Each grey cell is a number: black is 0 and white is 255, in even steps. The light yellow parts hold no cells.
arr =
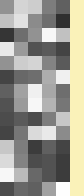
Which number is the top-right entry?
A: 96
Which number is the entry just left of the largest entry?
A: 161
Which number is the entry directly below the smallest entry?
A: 193
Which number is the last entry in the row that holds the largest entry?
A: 254
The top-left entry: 146
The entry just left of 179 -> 247
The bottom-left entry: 76
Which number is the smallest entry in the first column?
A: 53
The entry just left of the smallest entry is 110
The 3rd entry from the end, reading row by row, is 96
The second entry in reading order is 212
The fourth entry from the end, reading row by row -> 104
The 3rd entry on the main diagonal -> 146
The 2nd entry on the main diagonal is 225
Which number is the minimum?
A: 47
